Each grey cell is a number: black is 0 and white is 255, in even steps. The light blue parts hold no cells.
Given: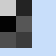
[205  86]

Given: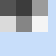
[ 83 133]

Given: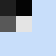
[ 31 228]

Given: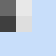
[104 222]

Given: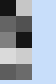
[20 81]

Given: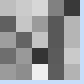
[190 198 195  91 179]
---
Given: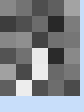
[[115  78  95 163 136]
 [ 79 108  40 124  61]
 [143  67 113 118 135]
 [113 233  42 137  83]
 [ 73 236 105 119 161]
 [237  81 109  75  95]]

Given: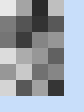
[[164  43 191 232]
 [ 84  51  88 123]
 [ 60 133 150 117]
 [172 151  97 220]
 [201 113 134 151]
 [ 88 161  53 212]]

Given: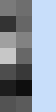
[[110 122]
 [102  51]
 [130 160]
 [103 199]
 [ 56  77]
 [ 14  29]
 [ 91  83]]

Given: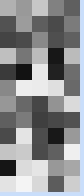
[[153 199 129  95 177]
 [156  94  74 123  82]
 [ 75 137  79  96  68]
 [118 188  23 187 191]
 [ 18 231  33 109  58]
 [237 235 223 105 136]
 [104  70 147 218 151]
 [123  63  72  81  95]
 [228  77  24 153  74]
 [202  75  96 239 196]
 [219 229 152 167  21]
 [244 216  92 206 227]]

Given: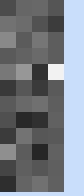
[[102 104  85  76]
 [108  82  60 114]
 [ 91 118  93 137]
 [ 98 106  93  90]
 [151  49 242 120]
 [ 87  58  90  57]
 [105 112  94  90]
 [ 40  48  97  80]
 [115  87  89  59]
 [ 92  38  97 143]
 [ 95  86  95  69]
 [100 113  96  46]]

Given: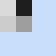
[[ 30 218]
 [158 204]]

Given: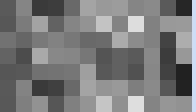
[[133  58  61 105 164 153 156 133 138  90  38  90]
 [123 163  98 133 147 195 131 221 129 153 154  87]
 [102 121 130 120 105 107 171 140 129  67 173 114]
 [ 76 169 136 134 119  84  97  90 137  60 152  99]
 [ 88 113 115 118 159  88  97  81 135  65  33  86]
 [131  58  64 105 164 148 153 126 138  87  34  89]
 [127 146  86 128 148 197 144 222 132 150 146  88]]

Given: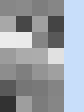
[[138 126 134 135]
 [ 71 160  68 168]
 [234 133  88 235]
 [171 172 225 156]
 [127 148 160 141]
 [118 121 132  89]
 [158 124 134  50]]
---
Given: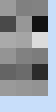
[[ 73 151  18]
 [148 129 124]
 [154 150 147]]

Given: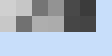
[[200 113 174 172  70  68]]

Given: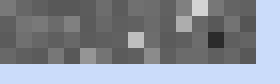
[[ 95 116 121 106 127  89 104  95  97 106  95 174 104  87 113  86]
 [105  94  91 118  88 150 115  91  96 138  96 107 107  96 101  87]]

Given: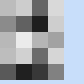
[[139  97  30 206]
 [189 209 107 214]]

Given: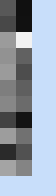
[[ 72  17]
 [146  97]
 [126  95]
 [ 66  19]
 [ 42  81]]

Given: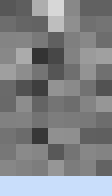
[[109 101  99 190 143 112 116]
 [136 171  51  71 130 155 160]
 [106  81  62 147 138 114  82]
 [129 130 115 125 123 121 109]
 [119 138 134  88 116 135 131]]
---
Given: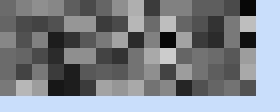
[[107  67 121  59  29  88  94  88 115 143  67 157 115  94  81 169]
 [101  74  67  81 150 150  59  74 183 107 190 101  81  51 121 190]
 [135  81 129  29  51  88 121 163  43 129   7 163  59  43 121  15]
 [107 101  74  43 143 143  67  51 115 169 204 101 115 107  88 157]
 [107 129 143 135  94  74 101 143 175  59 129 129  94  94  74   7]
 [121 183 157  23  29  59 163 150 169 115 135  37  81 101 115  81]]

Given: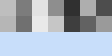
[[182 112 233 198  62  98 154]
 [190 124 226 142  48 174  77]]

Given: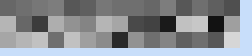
[[181 103  60 174 146 132 181 166  73  66  26 193 199  18 159]
 [103 111 119 125  87  95 119 111 111 103 125  87 111  95  79]
 [166 181 193 111 193 159 139  41 146 111 132  95 111  87 214]]

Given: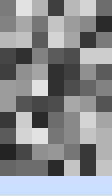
[[ 70  48 130  93  77 205 205]
 [ 36  70 143 150 116  56 178]
 [157  85  70  77 170 150  85]
 [101 109 109  42 197  56 197]
 [ 64 143 164  48  64 143  93]
 [157 150 226  48  77 101 130]
 [130 170 116 197 157 136  42]
 [185 191  93 212 164  56 123]
 [ 56 205  42 109 136 212 164]
 [ 93 212 226 116 136 197 178]
 [123 226 178  64 185 212 109]]

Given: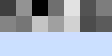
[[132 117 196 160 210  76  91]
 [ 61 147   2 111 225  83 124]]

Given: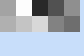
[[176 196 216 130 110]
 [163 253  41  81 143]]
